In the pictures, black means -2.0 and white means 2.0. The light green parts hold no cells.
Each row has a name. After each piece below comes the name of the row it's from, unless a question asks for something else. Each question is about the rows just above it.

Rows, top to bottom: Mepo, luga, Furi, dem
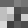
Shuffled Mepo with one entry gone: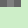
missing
[-0.2]
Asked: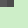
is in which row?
dem
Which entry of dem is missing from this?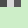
[-1.0]
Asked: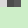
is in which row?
luga

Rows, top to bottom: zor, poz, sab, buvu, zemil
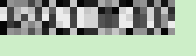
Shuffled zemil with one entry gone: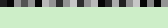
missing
[0.5]
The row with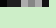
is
zor
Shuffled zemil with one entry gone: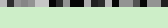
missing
[0.5]
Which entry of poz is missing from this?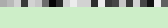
[1.5]
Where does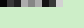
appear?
buvu

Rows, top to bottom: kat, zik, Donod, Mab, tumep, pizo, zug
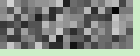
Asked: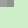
Mab
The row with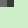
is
pizo

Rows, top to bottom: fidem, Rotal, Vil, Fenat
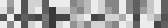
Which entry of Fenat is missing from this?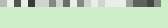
[0.3]
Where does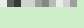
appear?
Rotal
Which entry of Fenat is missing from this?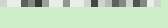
[-0.3]
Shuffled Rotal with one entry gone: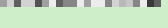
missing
[1.5]
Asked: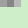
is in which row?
Rotal

